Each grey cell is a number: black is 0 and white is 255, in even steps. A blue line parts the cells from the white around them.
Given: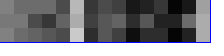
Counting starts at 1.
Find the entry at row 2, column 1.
120
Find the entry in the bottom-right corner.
172
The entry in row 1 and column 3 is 108
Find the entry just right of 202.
45
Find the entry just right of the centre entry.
99
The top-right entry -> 160
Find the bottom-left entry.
129
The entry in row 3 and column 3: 99
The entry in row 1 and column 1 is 129
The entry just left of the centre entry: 64
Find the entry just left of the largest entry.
75
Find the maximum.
202
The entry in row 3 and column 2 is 108

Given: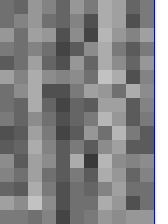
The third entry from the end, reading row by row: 140
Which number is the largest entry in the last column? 160
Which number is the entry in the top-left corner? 112
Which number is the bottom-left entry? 122
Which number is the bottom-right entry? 151
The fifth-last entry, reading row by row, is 122
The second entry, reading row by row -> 101
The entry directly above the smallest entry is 91
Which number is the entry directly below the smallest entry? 91
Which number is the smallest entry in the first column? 80
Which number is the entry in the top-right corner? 122
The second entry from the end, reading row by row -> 151
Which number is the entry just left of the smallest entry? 172
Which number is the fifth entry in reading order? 101
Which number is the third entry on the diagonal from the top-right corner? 151
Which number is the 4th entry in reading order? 131

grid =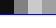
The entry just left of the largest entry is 129
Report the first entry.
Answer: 15
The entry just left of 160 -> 202

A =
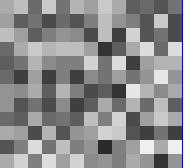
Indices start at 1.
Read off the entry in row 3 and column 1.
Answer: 190
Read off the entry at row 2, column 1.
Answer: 159
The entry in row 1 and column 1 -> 170
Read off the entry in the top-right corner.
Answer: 115
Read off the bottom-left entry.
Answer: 170
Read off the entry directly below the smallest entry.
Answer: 148
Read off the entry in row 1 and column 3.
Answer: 106
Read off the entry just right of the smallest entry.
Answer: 127
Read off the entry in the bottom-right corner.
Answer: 148
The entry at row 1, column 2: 190
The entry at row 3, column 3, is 94
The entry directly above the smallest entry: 210
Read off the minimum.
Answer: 43
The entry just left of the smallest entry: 148
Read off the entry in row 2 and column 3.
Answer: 115
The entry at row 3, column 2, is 159

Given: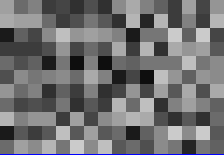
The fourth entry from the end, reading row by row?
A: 118
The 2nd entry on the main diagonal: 160
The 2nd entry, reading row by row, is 107
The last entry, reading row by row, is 97
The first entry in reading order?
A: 160
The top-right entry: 149
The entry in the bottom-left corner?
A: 107
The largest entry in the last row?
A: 203
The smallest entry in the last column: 69
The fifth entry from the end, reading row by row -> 139
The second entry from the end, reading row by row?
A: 118
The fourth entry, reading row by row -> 60
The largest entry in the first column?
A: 181
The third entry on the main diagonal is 69
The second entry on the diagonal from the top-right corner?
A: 60
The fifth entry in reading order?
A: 69
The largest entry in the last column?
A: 181

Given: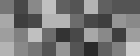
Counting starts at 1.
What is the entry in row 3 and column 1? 158
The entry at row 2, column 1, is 168
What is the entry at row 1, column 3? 137
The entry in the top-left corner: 118
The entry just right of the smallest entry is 96
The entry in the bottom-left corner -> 180
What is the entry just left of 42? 84
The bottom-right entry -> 204
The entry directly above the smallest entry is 168
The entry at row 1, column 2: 72

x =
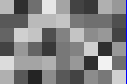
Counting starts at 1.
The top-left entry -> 186
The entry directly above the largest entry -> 47
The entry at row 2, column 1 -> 88
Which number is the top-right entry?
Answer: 152
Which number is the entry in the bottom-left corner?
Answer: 176
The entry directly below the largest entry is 120
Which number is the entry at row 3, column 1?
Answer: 100
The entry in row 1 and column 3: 111
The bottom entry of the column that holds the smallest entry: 36
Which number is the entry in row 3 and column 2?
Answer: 208
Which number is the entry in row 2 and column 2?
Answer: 88

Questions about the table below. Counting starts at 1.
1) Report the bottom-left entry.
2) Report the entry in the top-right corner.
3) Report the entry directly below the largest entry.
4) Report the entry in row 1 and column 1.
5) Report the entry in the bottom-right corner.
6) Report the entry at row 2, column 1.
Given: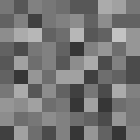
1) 64
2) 119
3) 110
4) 119
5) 129
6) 98

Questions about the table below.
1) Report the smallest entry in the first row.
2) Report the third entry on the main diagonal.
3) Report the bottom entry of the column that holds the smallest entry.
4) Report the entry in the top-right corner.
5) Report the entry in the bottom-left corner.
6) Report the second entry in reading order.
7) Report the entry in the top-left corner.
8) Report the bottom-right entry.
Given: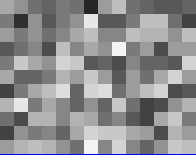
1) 38
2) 146
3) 243
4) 100
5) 156
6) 146
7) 168
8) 190
